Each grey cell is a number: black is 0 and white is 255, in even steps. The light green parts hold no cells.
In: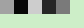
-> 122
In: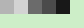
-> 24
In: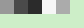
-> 171
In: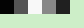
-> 32
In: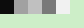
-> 241
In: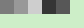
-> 87
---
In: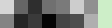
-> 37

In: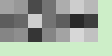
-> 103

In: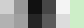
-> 160

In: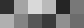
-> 132

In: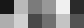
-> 208

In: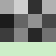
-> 101

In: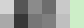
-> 55

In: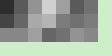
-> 102
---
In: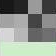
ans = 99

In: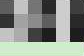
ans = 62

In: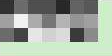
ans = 230

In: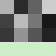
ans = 86

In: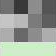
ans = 141

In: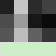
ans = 97

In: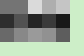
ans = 154

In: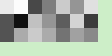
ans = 203

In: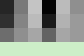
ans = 166
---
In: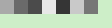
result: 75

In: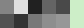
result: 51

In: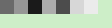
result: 76

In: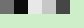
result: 70

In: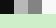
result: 131

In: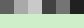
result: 66
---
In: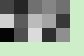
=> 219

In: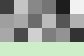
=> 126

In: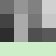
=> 170

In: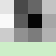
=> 145

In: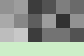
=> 115

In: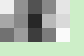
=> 61

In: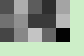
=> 196

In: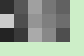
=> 170

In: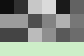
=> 143
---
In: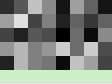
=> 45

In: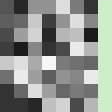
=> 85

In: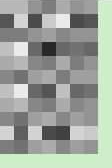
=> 183

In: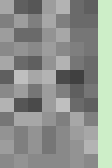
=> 167

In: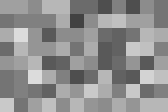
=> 160

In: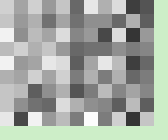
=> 208

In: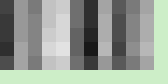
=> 67

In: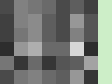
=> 74
